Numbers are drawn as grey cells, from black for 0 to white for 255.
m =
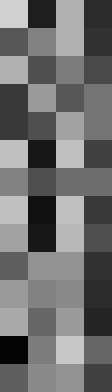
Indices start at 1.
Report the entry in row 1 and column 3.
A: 177
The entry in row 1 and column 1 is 208
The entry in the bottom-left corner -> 95
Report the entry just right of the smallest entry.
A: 124
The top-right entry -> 43
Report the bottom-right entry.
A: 65
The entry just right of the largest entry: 30
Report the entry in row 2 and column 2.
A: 130
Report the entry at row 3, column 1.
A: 177
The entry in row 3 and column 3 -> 124
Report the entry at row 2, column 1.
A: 87
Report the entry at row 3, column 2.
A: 79
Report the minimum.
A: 4
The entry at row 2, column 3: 177

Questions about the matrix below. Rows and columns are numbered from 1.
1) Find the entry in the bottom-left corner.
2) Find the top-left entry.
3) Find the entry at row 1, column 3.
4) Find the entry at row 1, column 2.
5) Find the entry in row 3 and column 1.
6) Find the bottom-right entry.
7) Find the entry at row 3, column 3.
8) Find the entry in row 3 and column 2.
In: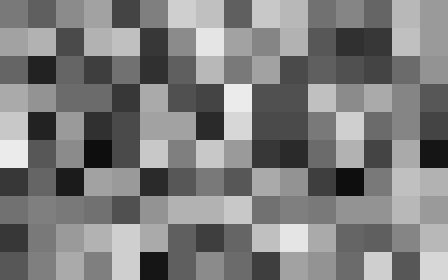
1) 87
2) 121
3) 139
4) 95
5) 101
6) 215
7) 101
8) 34

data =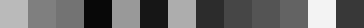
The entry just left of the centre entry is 22
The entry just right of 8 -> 153
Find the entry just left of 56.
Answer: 243

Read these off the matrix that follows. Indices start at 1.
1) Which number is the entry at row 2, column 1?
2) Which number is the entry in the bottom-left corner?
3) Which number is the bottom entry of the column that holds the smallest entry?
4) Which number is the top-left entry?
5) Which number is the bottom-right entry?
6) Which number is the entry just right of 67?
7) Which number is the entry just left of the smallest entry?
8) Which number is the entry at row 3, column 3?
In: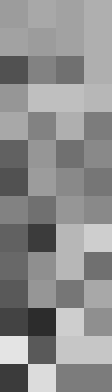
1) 162
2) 59
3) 220
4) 156
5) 124
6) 44
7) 67
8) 112

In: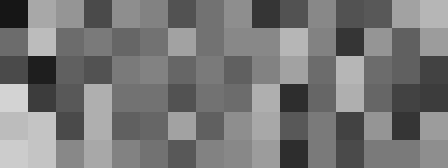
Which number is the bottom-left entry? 204
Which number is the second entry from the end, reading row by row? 122
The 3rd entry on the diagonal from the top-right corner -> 108
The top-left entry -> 22
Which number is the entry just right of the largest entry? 60
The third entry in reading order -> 149
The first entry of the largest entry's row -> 211
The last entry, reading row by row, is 142
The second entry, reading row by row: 168
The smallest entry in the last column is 60
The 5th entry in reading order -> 142
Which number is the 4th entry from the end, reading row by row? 74
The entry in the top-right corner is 182
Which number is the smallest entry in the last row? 45
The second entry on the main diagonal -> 188
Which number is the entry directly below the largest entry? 188
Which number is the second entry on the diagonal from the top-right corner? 96
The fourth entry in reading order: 74
